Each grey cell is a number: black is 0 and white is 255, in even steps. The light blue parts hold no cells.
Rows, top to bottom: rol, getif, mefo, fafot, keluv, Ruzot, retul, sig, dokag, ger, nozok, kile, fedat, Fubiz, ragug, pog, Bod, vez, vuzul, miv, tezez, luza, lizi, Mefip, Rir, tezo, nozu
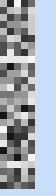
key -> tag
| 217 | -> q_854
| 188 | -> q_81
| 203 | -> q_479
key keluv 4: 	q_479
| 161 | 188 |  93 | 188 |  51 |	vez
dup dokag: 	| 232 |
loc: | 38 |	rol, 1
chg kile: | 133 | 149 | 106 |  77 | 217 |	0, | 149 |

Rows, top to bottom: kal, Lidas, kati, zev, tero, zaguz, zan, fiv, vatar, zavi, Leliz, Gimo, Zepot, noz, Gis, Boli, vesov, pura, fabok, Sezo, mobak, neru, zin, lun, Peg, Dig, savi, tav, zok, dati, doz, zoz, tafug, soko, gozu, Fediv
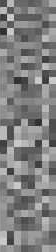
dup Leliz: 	| 142 |
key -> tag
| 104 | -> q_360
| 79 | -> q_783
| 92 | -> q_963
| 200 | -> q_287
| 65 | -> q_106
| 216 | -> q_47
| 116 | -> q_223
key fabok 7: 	q_783
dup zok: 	| 154 |
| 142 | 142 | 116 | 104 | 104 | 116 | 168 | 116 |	noz
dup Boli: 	| 116 |
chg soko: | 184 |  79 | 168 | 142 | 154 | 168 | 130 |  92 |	5, | 154 |

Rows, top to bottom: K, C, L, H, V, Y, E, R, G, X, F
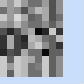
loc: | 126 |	X, 5
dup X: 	| 201 |

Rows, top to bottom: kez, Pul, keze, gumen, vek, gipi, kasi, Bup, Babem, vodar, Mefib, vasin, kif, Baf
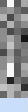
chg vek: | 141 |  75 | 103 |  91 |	3, | 75 |
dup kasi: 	| 127 |
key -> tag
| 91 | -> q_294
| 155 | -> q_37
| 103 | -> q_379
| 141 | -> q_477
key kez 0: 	q_379
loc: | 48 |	kif, 3
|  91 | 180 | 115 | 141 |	gumen
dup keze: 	| 180 |
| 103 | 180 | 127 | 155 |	Baf

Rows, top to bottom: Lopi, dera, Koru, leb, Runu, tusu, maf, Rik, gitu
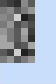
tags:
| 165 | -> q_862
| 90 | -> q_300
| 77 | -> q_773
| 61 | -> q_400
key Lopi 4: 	q_300
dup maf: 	| 165 |
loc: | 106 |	leb, 3
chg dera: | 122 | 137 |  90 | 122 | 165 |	4, | 150 |
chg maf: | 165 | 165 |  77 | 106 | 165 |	3, | 90 |
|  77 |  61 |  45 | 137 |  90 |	Lopi
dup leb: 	| 77 |

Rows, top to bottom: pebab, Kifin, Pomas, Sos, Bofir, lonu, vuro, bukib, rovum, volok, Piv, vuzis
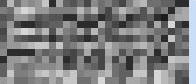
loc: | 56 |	rovum, 12
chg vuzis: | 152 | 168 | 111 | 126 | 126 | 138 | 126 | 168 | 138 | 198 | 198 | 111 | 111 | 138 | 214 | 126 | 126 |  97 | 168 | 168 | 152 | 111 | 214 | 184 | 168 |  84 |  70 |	3, | 111 |
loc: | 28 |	Pomas, 23
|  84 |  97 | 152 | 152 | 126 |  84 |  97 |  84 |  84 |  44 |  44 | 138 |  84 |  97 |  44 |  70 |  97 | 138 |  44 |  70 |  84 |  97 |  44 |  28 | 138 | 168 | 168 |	Pomas
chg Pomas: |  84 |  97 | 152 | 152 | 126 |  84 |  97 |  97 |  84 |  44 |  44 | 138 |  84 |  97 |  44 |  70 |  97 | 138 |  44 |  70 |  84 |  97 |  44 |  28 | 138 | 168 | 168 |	7, | 84 |

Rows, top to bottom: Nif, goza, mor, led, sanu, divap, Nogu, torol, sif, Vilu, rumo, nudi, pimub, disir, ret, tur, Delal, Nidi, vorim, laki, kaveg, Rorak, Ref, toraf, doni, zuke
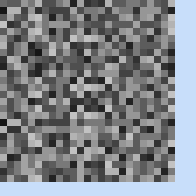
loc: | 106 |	Nif, 0
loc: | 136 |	goza, 14
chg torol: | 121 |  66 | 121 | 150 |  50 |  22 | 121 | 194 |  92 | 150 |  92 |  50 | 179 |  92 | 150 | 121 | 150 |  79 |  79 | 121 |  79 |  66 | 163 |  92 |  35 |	18, | 66 |

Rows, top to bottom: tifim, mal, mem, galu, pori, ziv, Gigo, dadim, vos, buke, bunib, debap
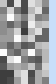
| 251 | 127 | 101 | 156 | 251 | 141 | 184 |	dadim
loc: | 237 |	galu, 4
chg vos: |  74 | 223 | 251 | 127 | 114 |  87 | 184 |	4, | 101 |
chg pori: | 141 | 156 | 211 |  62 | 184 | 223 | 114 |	6, | 101 |
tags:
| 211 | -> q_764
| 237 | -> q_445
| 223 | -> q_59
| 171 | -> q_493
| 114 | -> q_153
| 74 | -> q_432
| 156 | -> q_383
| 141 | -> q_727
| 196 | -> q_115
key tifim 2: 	q_59

